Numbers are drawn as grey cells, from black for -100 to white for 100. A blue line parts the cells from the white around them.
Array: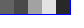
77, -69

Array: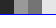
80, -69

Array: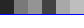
49, -70

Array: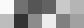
96, -60

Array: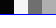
92, -96

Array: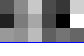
100, -99

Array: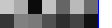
57, -91

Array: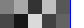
71, -82

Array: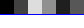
73, -99
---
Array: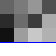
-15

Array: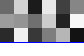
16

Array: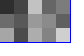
-31

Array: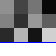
-62

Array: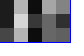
68

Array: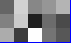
59

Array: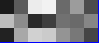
10
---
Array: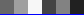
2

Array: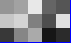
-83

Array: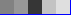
53

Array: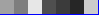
-70

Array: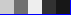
-61

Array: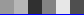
81

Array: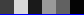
-24

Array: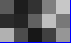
-50
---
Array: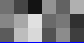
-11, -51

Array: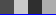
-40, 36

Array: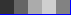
-61, 2

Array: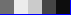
-13, -90

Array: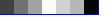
-49, -96

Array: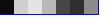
-91, 10

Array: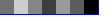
-11, -100
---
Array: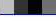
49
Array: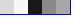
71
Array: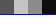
-33
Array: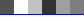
-36
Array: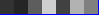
-61
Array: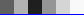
-25
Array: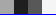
31
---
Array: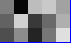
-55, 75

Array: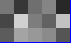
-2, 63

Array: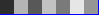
52, 80

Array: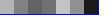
-11, 53

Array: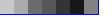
-32, 57

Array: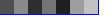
-9, 51

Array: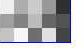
47, 93
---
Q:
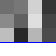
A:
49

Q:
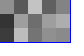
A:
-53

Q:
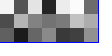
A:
-25

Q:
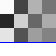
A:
79

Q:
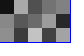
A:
12

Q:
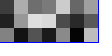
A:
2
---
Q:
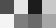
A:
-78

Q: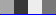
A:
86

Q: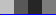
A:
-70

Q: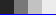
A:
52

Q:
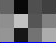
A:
-38

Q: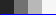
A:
44

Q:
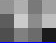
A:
-5

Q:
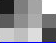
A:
29

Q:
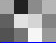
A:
9
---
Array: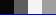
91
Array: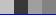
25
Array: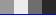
-14
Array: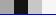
56
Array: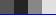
6
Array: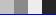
86
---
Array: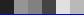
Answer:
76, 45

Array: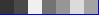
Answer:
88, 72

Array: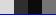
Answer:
71, -9

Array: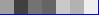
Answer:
87, 58

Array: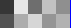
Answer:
80, 68

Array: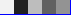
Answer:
90, 48

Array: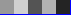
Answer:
63, 40
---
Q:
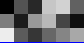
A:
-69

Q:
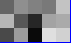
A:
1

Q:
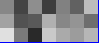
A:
11

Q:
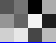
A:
-99

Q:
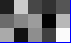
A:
-44

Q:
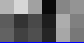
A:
26

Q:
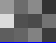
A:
8

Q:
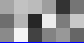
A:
47

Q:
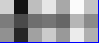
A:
49

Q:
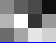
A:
-43
